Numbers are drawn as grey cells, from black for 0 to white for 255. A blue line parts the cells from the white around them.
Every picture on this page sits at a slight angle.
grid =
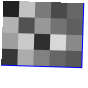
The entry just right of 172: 129
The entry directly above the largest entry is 115
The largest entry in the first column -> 178
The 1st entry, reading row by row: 33
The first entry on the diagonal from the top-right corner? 102
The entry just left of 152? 82

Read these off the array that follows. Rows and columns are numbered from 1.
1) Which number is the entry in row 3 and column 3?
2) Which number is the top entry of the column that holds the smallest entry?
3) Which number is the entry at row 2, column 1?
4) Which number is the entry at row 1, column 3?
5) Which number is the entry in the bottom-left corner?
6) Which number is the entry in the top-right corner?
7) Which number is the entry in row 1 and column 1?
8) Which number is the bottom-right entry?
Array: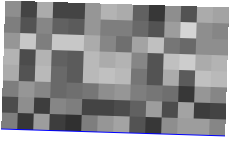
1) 126
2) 68
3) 126
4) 171
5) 126
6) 163
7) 142
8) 134

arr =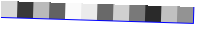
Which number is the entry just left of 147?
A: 193
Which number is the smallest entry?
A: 42

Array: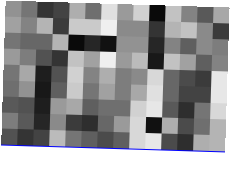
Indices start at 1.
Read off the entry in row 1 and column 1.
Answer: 146
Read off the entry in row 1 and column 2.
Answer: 117
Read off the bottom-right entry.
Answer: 180
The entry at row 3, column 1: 117
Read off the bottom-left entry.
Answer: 82
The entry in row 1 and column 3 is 52
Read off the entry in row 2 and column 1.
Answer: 161
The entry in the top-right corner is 168

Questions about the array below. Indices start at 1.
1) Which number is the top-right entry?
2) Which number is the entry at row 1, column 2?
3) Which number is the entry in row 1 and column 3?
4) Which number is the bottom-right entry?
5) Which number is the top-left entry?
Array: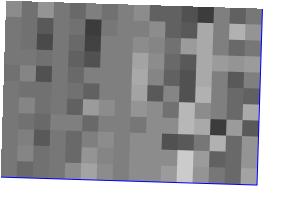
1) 119
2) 113
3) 148
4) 163
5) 140

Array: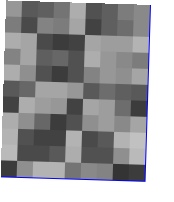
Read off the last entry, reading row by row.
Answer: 60
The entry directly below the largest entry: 186
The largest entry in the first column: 186
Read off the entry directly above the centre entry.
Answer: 81
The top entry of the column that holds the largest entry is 137
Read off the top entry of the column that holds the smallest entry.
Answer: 124
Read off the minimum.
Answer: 52
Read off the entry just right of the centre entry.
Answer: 89
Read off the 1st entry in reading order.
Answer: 151
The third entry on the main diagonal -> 74
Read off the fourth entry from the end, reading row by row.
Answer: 137
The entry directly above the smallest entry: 143
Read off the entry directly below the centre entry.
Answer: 66
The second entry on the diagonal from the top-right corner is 109
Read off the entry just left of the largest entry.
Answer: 179
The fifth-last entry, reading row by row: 116
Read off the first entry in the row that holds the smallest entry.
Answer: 60
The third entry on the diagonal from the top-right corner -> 157
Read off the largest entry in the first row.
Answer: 173
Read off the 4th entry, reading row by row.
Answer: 116
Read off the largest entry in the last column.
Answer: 193

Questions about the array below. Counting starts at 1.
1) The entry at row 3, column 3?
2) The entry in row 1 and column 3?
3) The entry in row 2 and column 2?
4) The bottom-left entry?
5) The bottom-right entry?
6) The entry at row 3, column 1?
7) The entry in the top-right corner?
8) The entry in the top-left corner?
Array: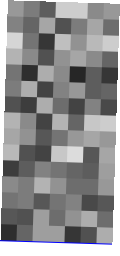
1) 54
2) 93
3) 101
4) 46
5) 173
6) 213
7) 152
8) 152
